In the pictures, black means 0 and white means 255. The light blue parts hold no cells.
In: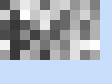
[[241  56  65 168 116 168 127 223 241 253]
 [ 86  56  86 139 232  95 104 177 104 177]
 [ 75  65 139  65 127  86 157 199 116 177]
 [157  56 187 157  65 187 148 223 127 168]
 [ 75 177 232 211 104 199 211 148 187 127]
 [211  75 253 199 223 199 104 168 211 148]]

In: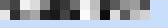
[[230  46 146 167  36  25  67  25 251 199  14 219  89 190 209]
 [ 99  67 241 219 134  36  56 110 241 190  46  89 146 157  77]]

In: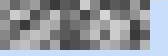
[[157 102  58 123 180 168  90 112 123 180 157 204 192  69 146]
 [157 102 135 157  90  58  90  80 204 135  69  90  80 157  80]
 [135 102 168 192 180 112  90  80 146 192 102 204 168  58  90]
 [123 204 180  80 123 192 112 135  69 123 213 135 112 146 192]
 [123 180 192 168 112 168  69  80  90 123 180 168 135 102 180]]

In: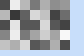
[[ 76 228  87  87 216  87  67]
 [184  56  97 216 194  67 109]
 [133 237 121 164 206 164 248]
 [ 76 237 184 121 175 142 152]
 [194 175 216  87 109 175  76]]

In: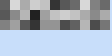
[[129 160  88  52 148 148  76  97 182  76 118]
 [ 97 216 171 206 194  52  88 106 216 129 106]
 [ 88 138 182  33 160 194 206 194 171 138 171]]

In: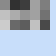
[[138  49  61 161 126]
 [204 105  93 193  73]
 [193 172 149 161 114]]

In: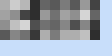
[[162 143  67  46 153 113 162 143 213 101]
 [ 89 134 113  56 174 123 174 174 192  46]
 [174 204 183  46 101  89 123  89 153  67]
 [143 192 213  79 113 101 134  79 134  56]]
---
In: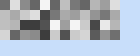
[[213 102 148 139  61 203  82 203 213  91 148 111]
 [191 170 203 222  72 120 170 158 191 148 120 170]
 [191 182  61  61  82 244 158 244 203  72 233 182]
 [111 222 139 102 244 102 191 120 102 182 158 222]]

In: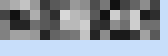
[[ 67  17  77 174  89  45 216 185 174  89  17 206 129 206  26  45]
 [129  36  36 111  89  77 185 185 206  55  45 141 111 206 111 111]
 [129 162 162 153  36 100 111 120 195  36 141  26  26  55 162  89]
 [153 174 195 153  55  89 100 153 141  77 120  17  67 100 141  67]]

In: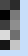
[[ 71  43]
 [218 111]
 [  2 122]
 [ 61 142]
 [ 21 197]]

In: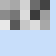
[[232  88 199 220 168]
 [139 119 220  58 158]
 [180 168 210 108  67]]

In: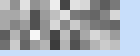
[[168 133 156  81 145 215 133 203 156 121 112 102]
 [203 145 225 145 168 237  69 225 215 121  93 121]
 [168 168 191  81 156 191 225 121 112 102 133 215]
 [ 93 180 112 247 145  69 191  93 168 215 191 156]
 [112 203 102 156 180  60 180  81 133 180 203 191]]

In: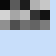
[[144  79 112 100 124]
 [  8  91  28 177 199]
 [211 166 187  49  18]]

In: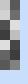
[[100  61]
 [222  70]
 [199  89]
 [210 109]
 [ 89 129]
 [ 61 190]
 [ 80 222]]
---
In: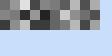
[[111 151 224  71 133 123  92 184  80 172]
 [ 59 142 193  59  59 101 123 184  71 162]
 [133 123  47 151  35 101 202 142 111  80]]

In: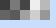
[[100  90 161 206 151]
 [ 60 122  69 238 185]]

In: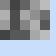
[[176  77 167 143 111]
 [155  77 132 176  88]
 [132  67  99 155 188]
 [ 67  88  88 167 188]]

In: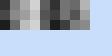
[[ 29 106 189 210  94  29  62 126 138]
 [ 50 126 170 210  94  50 116 106 180]
 [ 72 138 158 198  84  62 116  84 158]]

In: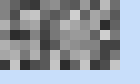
[[131  77 186 197 110  89 110 207  98 166 143  89]
 [176 110 154 166  77 120 186 166 143 166  44  98]
 [176 154 143 166  56  89 154 143 131 131  67  67]
 [166 176 120 176  89 186 110 166 176 120  67 120]
 [131  98  67  56 131 143  98  89 154  77 186 110]
 [120  44  56 131  67 120 143 154 154  98 207 120]
 [ 56 197  44  77  89 197  44  98 197  56  77 197]]

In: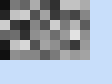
[[ 26 194 215  81 163 143 101  57 154]
 [ 37 194 205  81 163  57  92  69 134]
 [ 16 143 134 134  92 122 172 154 163]
 [ 16 122 101 172  81  48 194 194 172]
 [101 110  48 143 154 110 154 226 143]
 [205  57  37 134  81 205 122 182  92]]

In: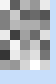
[[161 151 213 255 213]
 [ 53 234 193 223 117]
 [244  94 183 151 234]
 [128 183 173 173 140]
 [234  63 161 106 223]
 [117 244 140 202  94]
 [128 202  94 106  84]]

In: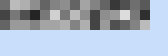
[[111 187 175 142 100 131 142 100 164 131 100  56  80 111  89]
 [100 154 154 131 164 164 175 131 175  68 154  80 100 131 187]
 [ 68 120  80  36 120 208 120 187 142  68 142 154 220 120  47]]

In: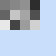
[[100 197 165  80]
 [232  68 156 209]
 [123 135 145  45]]
